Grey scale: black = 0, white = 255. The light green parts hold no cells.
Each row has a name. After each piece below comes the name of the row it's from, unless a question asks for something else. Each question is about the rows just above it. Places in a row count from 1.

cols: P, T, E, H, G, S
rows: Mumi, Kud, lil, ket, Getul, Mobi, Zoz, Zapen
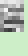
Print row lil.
[194 244 112 126 112 112]
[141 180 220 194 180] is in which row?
ket
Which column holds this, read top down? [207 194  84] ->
S
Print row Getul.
[154 180 141 112 126 194]
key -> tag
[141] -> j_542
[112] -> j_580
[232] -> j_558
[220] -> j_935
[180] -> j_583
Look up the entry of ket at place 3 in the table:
j_935
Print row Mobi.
[167  72  72  84  84  84]
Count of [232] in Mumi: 3

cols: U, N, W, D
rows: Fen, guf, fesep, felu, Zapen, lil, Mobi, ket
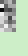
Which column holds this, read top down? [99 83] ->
N
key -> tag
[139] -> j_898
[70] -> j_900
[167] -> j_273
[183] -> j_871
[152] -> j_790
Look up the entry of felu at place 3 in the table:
j_790
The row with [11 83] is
fesep
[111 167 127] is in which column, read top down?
D
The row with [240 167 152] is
felu

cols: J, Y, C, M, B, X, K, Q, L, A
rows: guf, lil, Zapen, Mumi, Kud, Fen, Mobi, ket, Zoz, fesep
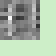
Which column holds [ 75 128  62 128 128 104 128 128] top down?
X
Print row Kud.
[ 75  75 248  88  50  62 104 143 185  62]
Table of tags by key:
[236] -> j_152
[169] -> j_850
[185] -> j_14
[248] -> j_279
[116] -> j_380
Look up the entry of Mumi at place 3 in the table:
j_850
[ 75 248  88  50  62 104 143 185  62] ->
Kud
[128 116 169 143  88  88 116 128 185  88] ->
lil
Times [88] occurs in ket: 1

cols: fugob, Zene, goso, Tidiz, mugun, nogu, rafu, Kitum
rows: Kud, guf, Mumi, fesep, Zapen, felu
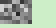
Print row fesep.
[125 168 125 182  39 141 141 125]
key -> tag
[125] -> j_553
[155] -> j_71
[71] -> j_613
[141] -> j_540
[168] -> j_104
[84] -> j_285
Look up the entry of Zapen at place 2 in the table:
j_285
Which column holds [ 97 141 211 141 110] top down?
rafu
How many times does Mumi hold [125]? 2
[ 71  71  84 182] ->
Kud
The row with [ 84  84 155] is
Zapen

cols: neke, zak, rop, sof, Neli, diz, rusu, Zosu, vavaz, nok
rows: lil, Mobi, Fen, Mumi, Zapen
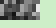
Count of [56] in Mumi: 2
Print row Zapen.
[ 31  31  69  31  44  69  31  81  69 121]
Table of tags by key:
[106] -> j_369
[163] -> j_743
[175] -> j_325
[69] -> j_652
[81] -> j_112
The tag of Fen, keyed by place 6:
j_743
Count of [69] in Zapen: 3
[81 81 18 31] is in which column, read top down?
sof
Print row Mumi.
[148  56  56  18 148 135  69  81 175 148]

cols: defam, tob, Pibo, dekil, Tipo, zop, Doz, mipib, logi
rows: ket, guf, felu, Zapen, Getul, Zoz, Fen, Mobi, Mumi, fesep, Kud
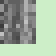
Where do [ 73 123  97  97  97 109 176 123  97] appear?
ket
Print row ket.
[ 73 123  97  97  97 109 176 123  97]

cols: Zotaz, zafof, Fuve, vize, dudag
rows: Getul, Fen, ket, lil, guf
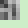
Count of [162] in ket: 2
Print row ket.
[174 162 162  90 174]
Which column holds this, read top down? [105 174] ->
Zotaz
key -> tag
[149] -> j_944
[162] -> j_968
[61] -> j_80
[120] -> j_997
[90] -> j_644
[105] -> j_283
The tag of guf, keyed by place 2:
j_644

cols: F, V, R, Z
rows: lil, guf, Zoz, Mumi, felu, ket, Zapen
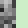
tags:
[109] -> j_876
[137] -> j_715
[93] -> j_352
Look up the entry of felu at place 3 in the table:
j_352
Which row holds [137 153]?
Mumi
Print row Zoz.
[ 36 153 137 121]
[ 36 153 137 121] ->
Zoz
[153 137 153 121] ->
Mumi

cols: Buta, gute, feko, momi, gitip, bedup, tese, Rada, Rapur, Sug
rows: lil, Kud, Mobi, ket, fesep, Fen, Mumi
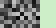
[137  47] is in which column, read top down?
gute
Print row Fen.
[ 77 137 153  47 121 105 137  89 165 121]
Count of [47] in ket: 1
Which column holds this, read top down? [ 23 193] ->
bedup
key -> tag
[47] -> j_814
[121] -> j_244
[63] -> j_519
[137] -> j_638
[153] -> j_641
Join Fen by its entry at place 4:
j_814

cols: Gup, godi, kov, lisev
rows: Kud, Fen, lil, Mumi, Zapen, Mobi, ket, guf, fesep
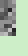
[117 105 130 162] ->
Kud
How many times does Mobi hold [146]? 3

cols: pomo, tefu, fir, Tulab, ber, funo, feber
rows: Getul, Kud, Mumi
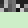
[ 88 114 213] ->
Kud
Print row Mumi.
[185  60  88 114  18 197  88]
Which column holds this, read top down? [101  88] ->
fir
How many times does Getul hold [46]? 1
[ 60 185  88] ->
Kud

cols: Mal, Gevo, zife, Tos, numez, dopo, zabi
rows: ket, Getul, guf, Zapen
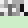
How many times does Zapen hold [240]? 0
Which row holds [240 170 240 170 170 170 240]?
ket
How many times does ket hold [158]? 0
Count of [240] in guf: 4
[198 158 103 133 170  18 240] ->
Getul

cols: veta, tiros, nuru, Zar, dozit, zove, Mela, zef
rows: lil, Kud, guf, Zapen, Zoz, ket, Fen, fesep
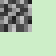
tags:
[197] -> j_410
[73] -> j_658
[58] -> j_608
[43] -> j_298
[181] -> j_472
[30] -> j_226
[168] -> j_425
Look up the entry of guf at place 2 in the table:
j_298
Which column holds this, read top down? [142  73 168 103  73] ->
nuru
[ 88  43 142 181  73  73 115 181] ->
Fen
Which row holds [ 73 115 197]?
Kud
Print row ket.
[142 181  73  43 115 181  88  30]

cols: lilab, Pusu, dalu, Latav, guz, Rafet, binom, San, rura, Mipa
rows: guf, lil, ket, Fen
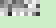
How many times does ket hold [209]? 5
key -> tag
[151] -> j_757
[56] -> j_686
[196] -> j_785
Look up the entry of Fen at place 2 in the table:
j_785
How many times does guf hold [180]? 2

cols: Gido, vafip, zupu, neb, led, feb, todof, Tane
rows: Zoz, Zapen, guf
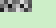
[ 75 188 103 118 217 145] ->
Zoz
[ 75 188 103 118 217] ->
Zoz
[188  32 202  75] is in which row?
Zapen

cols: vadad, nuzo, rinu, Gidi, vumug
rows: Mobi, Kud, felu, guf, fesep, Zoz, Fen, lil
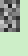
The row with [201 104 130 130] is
guf
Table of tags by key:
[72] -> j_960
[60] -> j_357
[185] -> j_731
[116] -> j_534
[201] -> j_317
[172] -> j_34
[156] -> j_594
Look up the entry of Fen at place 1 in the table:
j_34
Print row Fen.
[172 185  46 185  88]
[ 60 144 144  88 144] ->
felu
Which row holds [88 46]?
fesep
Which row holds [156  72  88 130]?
Mobi
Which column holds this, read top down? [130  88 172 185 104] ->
Gidi

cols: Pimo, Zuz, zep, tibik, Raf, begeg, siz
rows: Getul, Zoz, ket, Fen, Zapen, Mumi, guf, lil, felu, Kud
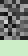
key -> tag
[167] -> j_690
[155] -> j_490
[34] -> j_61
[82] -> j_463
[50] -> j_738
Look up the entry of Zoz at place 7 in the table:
j_690
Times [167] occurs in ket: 3
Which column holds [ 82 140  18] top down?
Pimo
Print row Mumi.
[ 97 209  34 112 180  97  82]
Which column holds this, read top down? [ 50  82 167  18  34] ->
zep
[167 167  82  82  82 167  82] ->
ket

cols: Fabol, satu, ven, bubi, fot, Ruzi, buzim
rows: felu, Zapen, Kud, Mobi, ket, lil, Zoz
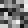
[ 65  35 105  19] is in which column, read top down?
Ruzi
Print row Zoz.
[213 213 105 175 163  19 105]
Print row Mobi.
[ 78 213  19  90  90  65  65]
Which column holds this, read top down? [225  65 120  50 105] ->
buzim

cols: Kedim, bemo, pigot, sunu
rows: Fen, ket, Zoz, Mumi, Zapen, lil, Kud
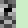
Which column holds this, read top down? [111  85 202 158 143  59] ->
sunu
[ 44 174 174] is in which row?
lil
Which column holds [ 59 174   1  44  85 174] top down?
bemo
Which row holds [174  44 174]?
Mumi

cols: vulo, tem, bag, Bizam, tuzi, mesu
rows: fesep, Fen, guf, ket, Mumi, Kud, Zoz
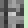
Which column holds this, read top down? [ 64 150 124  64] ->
mesu
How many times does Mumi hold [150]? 4
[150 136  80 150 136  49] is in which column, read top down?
tuzi
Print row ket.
[136  49 192 207  80  64]
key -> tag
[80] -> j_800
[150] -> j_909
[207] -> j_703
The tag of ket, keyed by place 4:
j_703
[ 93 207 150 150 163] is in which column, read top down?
Bizam

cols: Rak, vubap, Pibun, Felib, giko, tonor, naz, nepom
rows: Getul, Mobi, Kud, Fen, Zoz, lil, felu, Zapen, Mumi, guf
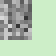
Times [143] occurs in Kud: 3
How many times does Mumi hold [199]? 3
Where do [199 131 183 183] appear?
Mumi
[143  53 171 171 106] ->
felu
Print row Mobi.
[183 199 106 131 171 119 143  92]
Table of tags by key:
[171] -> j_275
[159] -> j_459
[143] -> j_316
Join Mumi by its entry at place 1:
j_459
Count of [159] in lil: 1

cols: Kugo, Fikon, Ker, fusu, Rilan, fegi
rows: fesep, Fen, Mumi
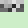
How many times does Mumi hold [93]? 2
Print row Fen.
[ 81 167 155  39 210  81]
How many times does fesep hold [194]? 4
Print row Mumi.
[109 109  55 210  93  93]

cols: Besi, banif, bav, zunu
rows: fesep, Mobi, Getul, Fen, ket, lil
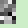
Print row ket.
[247 194 208  25]
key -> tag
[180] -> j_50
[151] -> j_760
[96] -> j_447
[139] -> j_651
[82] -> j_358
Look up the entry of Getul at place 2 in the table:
j_447
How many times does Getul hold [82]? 0
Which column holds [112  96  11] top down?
bav
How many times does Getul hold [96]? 2
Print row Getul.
[151  96  96 151]

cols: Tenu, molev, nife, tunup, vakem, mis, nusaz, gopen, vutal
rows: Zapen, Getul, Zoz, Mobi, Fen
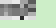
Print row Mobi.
[132 175 132 119 119 132 119 175 175]
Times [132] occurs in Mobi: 3
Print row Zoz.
[132 148 132 119 119 132 119  78  78]

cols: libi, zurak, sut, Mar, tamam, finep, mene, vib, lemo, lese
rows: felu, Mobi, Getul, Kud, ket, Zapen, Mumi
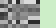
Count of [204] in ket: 3
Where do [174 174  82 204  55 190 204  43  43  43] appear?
Zapen
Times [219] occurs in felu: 4
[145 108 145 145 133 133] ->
Kud

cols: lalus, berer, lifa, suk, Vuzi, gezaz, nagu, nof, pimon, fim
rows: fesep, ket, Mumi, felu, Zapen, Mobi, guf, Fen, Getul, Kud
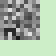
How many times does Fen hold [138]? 1
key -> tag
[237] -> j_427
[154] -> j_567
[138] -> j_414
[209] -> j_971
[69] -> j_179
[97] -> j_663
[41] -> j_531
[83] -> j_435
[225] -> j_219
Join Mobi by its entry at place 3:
j_414
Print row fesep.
[126 126 196 112 209 183  83 170 138 196]
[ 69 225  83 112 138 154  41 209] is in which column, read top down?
lifa

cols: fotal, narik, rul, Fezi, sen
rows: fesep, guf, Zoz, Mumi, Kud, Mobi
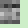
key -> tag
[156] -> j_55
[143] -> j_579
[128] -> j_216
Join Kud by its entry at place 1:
j_55
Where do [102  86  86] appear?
Mobi

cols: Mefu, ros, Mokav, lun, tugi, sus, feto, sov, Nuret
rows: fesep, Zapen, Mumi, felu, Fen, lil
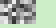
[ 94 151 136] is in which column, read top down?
tugi
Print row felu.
[108  65 123 236 136 182 210 182  94]
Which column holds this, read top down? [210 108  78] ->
feto
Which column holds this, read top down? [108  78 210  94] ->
feto

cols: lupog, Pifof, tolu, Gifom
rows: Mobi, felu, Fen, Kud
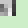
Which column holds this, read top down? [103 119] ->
lupog
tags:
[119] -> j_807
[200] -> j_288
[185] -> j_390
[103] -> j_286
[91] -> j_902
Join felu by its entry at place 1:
j_286
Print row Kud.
[172 159 241  48]
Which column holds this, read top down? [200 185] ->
Pifof
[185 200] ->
felu

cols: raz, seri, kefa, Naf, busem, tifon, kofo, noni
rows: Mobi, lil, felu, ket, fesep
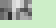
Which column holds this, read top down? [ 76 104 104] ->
raz
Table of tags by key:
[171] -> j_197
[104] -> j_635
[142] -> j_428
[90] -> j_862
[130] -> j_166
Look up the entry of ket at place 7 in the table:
j_428
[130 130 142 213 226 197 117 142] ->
Mobi
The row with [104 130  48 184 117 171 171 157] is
fesep
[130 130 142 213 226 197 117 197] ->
lil

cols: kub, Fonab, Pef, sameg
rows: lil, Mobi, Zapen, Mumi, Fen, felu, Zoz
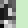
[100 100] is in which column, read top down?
sameg
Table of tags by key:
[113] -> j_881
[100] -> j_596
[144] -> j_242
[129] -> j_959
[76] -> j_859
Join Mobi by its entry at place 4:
j_596

